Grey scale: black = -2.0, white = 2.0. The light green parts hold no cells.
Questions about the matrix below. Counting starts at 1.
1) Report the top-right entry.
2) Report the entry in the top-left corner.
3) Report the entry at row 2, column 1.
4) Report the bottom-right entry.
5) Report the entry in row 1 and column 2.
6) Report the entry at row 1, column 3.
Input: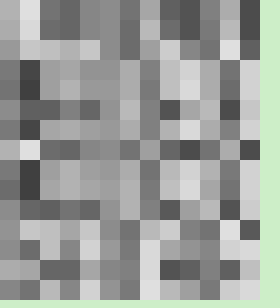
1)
-0.8
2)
0.8
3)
0.7
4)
1.4
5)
1.5
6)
-0.2

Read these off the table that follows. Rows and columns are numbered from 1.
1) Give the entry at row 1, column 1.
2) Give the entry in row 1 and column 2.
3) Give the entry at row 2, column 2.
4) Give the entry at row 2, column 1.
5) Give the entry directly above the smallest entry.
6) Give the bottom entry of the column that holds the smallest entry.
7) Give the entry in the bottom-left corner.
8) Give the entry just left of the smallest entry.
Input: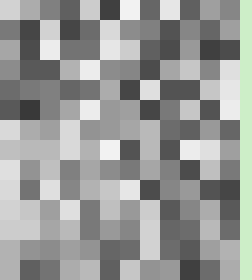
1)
1.3
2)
0.7
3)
-0.9
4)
-0.1
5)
-0.1
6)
-0.5
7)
0.8
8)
-0.6

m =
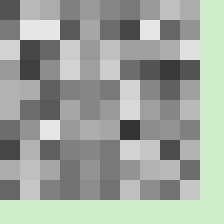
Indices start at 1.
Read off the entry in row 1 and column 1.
-0.7
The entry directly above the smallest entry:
1.4
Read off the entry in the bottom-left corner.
-0.4
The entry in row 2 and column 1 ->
-0.1
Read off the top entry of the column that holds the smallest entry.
-0.1
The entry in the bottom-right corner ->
1.1
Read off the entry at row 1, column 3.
0.7
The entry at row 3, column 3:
-0.4
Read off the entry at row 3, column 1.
1.3
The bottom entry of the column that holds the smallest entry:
1.0
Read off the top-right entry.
0.7
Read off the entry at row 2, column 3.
1.6
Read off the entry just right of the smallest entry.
0.2
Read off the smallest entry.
-1.2
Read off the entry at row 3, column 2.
-0.9
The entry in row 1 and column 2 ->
0.9
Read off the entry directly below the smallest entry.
1.3
